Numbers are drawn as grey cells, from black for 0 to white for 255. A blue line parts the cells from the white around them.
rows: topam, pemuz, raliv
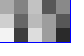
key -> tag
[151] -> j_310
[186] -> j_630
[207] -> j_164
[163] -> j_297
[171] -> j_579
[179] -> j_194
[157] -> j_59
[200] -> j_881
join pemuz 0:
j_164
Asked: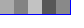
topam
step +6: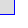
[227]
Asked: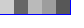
pemuz

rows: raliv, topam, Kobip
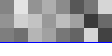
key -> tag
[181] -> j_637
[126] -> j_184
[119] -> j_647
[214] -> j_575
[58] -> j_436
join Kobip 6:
j_575
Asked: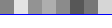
raliv

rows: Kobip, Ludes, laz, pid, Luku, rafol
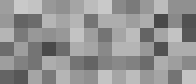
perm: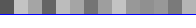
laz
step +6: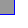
[158]
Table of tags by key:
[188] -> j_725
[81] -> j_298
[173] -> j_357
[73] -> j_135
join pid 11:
j_298
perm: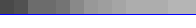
pid

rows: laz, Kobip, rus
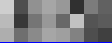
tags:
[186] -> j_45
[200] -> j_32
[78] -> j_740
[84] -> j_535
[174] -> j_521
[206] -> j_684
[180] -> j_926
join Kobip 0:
j_45
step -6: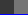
[ 50 111]

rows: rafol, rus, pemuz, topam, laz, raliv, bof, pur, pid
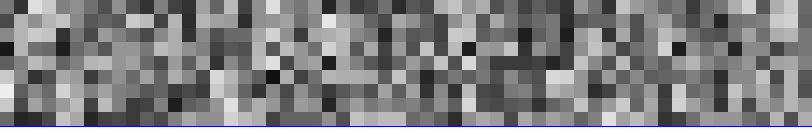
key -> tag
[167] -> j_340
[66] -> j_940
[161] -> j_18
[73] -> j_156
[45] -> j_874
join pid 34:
j_340
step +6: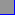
[155]

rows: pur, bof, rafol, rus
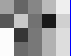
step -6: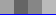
[157  95 128 180]
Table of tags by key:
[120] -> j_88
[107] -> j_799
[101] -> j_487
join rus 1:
j_799
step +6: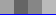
[169 107 140 192]

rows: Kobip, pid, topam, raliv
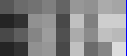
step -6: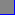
[127]
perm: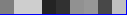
pid

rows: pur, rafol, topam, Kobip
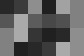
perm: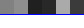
Kobip
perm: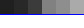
Kobip
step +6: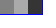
[135 176  59]
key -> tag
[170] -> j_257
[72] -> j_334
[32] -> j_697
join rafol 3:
j_334

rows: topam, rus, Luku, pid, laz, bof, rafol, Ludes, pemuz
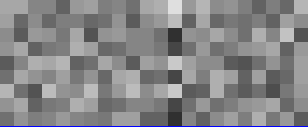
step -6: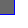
[98]
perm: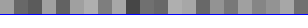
bof
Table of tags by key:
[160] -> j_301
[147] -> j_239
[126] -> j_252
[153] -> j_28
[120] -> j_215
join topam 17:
j_252

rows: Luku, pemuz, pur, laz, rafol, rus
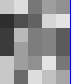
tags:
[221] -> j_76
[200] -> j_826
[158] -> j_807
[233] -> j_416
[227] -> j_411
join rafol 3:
j_411
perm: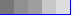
Luku
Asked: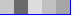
rus
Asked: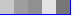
rafol
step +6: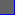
[104]
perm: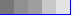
rafol

